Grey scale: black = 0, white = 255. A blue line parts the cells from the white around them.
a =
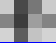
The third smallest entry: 93
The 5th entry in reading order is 132
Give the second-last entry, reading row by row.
195
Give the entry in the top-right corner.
203

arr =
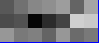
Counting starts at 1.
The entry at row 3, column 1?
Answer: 151
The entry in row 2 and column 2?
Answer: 82
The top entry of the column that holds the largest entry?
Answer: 100
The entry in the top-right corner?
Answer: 165
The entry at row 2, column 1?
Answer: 75
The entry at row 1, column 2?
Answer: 113

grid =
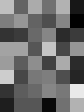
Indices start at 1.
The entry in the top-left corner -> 191
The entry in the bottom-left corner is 30
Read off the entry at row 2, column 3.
99
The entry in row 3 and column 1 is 51
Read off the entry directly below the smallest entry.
59
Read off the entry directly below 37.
233
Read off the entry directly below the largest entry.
178
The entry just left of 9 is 86
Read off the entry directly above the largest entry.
37
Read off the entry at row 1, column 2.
99
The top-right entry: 23
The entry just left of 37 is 78
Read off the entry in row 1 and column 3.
171

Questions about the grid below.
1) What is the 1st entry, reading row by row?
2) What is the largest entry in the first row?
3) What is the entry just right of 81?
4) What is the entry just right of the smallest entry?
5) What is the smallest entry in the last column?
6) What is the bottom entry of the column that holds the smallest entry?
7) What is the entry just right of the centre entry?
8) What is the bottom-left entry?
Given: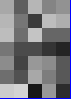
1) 168
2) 182
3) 168
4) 152
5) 36
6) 23
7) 52
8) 204

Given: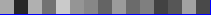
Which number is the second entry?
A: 39
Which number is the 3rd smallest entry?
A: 73
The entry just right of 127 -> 66
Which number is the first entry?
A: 169

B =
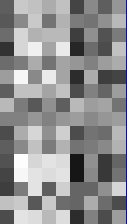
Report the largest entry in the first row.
201
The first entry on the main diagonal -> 94
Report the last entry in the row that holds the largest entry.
101
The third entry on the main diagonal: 178
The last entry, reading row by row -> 157
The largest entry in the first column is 193
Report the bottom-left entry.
76
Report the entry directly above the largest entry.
137
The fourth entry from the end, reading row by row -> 44
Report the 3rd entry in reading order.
193
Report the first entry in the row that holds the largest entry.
82
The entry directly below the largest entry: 247
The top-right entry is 150
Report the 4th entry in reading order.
172
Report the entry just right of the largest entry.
214
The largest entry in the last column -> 214
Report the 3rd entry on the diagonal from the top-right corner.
144
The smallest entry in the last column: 68
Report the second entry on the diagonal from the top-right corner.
144
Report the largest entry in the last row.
227
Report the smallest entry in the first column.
50

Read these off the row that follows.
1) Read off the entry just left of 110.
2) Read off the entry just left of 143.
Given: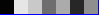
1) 201
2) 39

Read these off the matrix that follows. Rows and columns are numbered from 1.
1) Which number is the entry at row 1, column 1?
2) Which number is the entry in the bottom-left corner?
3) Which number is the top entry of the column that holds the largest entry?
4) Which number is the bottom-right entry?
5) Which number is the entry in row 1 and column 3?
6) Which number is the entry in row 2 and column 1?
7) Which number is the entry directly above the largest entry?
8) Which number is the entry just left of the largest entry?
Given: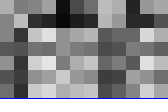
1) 174
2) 110
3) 160
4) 167
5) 132
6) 132
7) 110
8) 208
